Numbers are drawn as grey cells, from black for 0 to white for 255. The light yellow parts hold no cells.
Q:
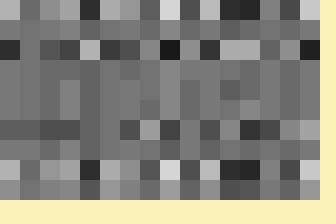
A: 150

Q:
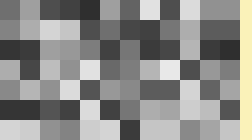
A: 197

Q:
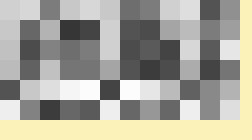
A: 222

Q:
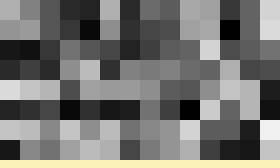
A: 195

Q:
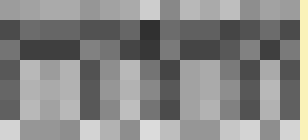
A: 211

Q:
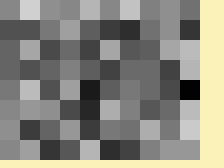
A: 151

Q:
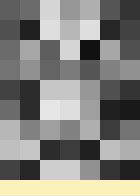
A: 32
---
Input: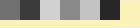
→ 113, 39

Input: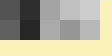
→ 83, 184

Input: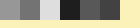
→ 151, 66

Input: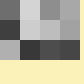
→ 110, 70

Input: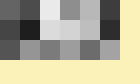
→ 100, 163

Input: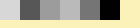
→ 215, 1

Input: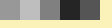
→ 152, 85

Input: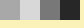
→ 168, 39
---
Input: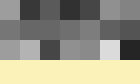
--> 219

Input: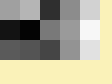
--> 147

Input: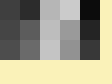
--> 146

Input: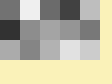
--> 225

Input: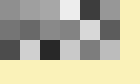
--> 125

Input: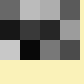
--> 120

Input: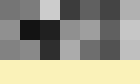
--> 82

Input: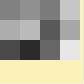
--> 103

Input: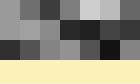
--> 19

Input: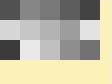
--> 142
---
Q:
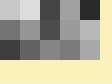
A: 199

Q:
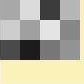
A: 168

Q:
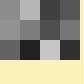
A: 140

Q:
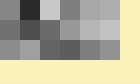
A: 134

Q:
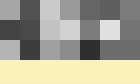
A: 166

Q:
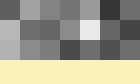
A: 95
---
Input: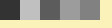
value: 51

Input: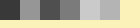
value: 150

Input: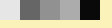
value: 230

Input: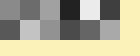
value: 195

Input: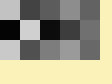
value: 201

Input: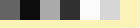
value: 13
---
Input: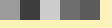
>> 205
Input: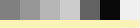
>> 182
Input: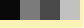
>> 74
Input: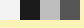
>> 190
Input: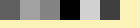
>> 132
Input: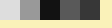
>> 18
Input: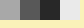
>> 40
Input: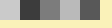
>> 124
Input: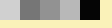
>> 146
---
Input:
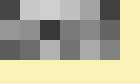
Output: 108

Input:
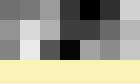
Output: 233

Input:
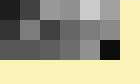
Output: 87

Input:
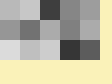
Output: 191

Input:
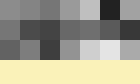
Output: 125

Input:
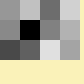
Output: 96

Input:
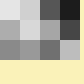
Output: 153

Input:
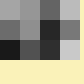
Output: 81

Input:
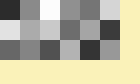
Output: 132

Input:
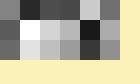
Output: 226
